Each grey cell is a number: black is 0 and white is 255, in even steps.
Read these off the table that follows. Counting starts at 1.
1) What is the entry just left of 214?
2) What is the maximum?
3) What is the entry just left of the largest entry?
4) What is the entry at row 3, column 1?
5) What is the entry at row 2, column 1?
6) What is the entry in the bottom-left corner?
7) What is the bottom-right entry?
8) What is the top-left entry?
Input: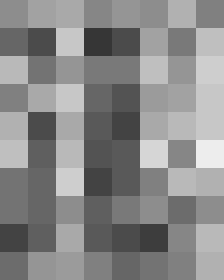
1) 89
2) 237
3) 134
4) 185
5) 102
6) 108
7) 177
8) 141

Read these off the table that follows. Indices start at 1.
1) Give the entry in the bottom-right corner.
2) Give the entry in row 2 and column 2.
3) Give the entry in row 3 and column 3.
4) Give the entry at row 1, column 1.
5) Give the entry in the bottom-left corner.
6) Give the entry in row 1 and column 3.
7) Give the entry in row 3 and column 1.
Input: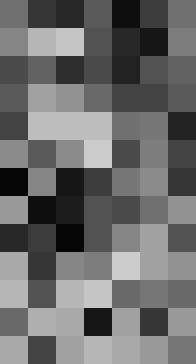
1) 119
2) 182
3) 46
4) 112
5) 169
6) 40
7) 75
